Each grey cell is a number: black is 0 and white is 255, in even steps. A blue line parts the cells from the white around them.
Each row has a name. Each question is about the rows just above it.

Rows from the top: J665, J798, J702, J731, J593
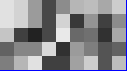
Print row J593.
[126 182 225  64  64 161 205  84 189]
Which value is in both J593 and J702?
[64]
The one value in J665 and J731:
[155]

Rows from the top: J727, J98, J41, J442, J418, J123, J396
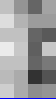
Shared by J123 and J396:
[171]
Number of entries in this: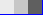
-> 3
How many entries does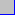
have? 1
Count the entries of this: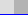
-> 2
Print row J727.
[193 148 101 163]
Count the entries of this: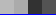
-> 4
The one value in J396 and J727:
[148]

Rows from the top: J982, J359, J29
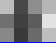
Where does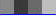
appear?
J29
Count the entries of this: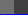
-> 2
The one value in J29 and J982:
[190]

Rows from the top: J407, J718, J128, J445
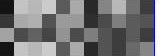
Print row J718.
[ 54 169 176  83 154 154  47  75 126  91  83]
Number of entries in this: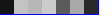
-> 7
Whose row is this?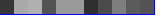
J718

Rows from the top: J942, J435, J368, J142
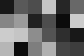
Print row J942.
[ 24  89  77 197  38 104]
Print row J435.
[133 155  32  77  11 204]
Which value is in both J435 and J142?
[11]
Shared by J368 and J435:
[204]

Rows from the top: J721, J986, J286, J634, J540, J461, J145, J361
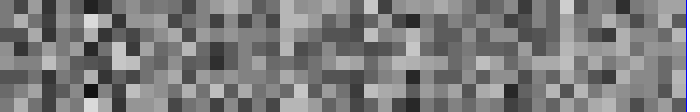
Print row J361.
[122 176 114  65 149 122 218 170  53 149 149 163  71 114 130  65 137  71
 122  71 182 182 156  99 130  71  99 156  71  40 122  92 130 106 137 122
  65  84 130  99 163 122 170 182 137  77 122 156  92]
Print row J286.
[ 84  84 170  53 122  99 176  53  99  71 114 143 170  77 156 130 149 130
 130 114 170 137 114  84  84  77 190 130 143 182 137  92  92 143  92 143
 143  77  84  99 170 130  84  59 176 137 137 106 182]

